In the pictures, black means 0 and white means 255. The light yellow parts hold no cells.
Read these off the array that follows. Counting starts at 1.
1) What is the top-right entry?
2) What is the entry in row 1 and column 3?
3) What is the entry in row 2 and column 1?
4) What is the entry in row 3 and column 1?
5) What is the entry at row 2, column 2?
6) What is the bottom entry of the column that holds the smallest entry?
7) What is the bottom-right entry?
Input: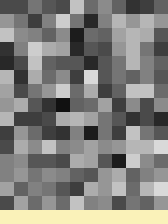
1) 98
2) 117
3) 150
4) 194
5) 117
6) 107
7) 150

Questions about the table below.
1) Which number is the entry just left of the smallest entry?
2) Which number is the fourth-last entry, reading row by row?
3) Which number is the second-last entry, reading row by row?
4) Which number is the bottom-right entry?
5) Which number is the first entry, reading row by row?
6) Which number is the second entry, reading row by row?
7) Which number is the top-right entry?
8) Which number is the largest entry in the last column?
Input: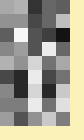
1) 63
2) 83
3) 201
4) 125
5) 168
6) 178
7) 94
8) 224

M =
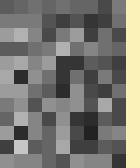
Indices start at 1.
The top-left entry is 92
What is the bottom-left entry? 144
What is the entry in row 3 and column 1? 156
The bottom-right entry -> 53
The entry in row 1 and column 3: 112
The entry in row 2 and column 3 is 122
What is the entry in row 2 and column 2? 122
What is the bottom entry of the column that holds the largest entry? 133
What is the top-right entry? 122
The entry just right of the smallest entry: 122
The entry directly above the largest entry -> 44
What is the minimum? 34
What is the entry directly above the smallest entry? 44
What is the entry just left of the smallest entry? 73
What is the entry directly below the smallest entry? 63
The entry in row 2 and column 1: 122
